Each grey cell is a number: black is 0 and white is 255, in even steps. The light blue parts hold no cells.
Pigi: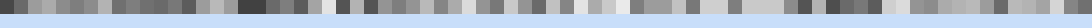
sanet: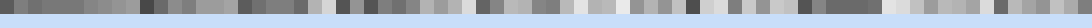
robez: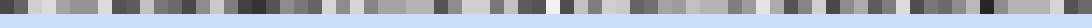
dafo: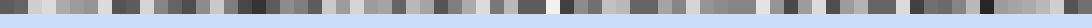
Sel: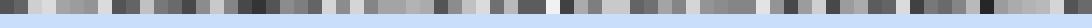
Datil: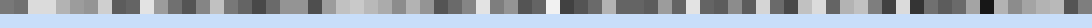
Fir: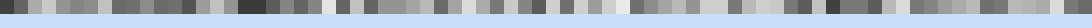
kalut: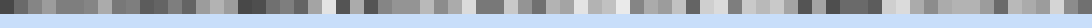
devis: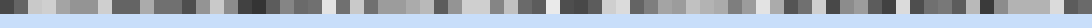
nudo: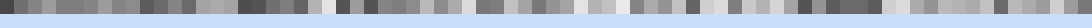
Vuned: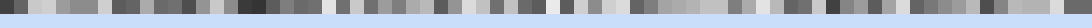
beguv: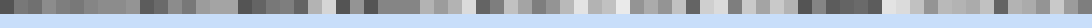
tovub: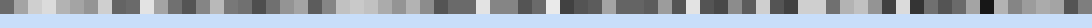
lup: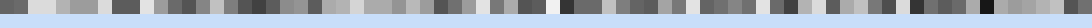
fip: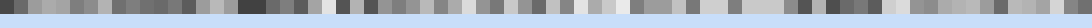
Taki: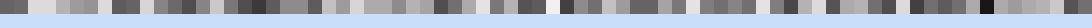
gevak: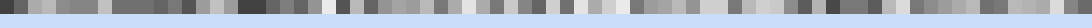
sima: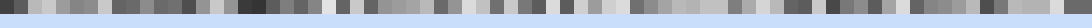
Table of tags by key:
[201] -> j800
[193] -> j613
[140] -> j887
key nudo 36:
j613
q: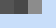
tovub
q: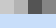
beguv
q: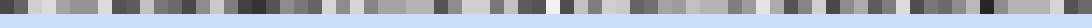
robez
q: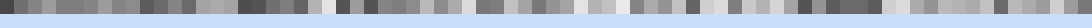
nudo
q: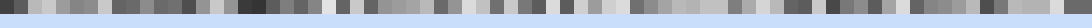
sima

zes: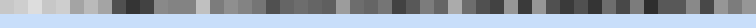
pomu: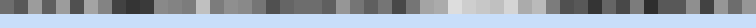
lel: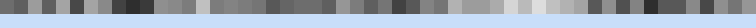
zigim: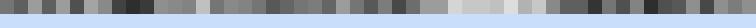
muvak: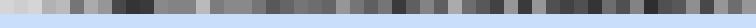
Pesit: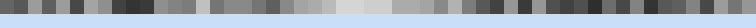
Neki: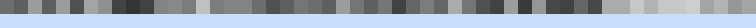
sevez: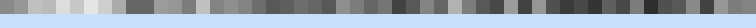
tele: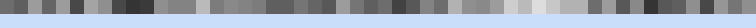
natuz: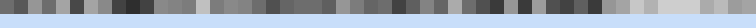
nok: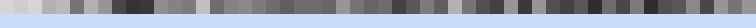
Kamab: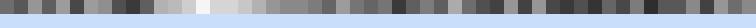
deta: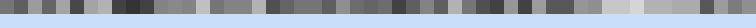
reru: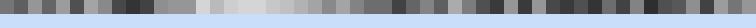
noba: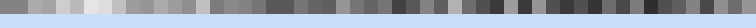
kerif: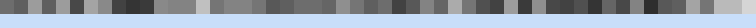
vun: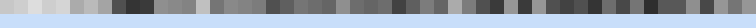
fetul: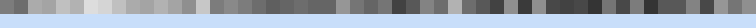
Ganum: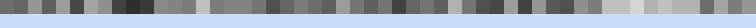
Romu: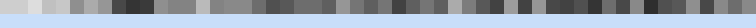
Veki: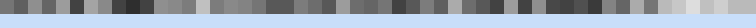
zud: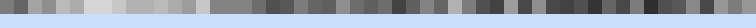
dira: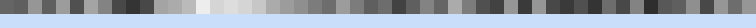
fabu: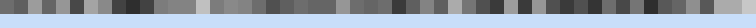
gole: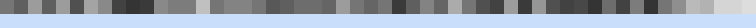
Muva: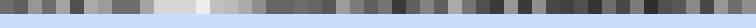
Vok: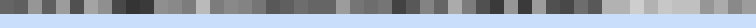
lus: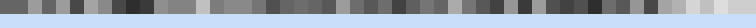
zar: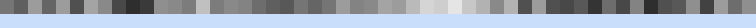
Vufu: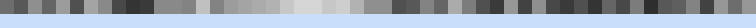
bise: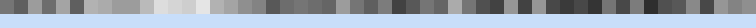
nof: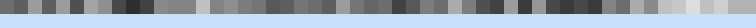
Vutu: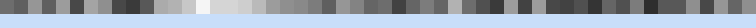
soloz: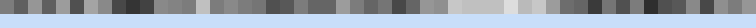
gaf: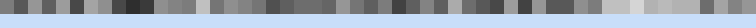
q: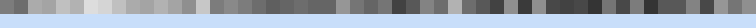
fetul
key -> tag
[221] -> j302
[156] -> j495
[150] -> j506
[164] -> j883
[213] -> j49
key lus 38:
j495
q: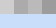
natuz
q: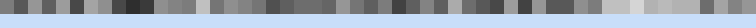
gaf
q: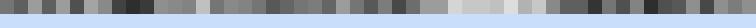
zigim

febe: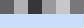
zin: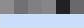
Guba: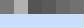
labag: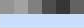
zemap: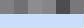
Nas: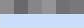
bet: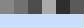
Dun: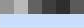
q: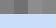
zemap
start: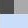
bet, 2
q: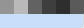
Dun

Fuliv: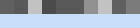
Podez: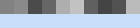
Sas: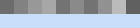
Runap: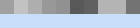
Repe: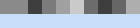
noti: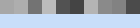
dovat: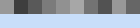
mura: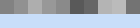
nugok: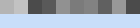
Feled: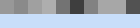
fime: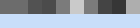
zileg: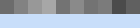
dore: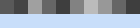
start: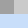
Repe, 4
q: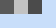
Fuliv
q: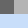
mura

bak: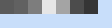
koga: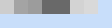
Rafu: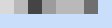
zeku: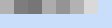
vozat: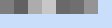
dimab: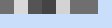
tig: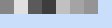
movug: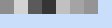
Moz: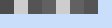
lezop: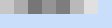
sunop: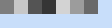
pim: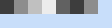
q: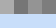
lezop
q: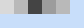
Rafu
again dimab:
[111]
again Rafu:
[185]
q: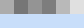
lezop

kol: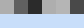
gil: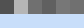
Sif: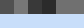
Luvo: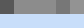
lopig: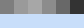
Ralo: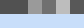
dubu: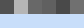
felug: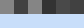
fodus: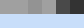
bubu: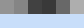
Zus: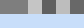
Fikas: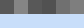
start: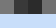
Sif, 1
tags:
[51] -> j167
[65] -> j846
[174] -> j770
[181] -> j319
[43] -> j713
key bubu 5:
j770
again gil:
[112]
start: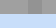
fodus, 0
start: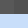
Fikas, 2
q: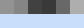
bubu
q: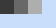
bubu

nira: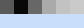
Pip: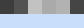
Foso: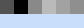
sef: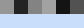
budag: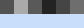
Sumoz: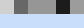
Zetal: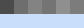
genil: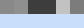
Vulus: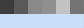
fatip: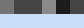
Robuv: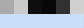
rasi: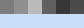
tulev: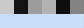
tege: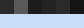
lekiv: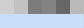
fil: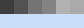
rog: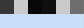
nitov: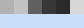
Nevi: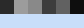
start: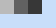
rasi, 2
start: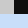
Robuv, 1
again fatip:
[69]
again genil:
[61]
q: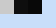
Robuv
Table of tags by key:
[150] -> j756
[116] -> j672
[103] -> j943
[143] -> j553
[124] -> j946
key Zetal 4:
j553
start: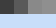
Vulus, 0

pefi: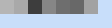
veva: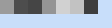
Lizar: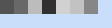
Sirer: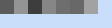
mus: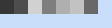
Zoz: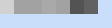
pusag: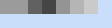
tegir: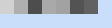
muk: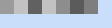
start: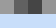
pusag, 1
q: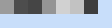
veva
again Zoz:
[162]

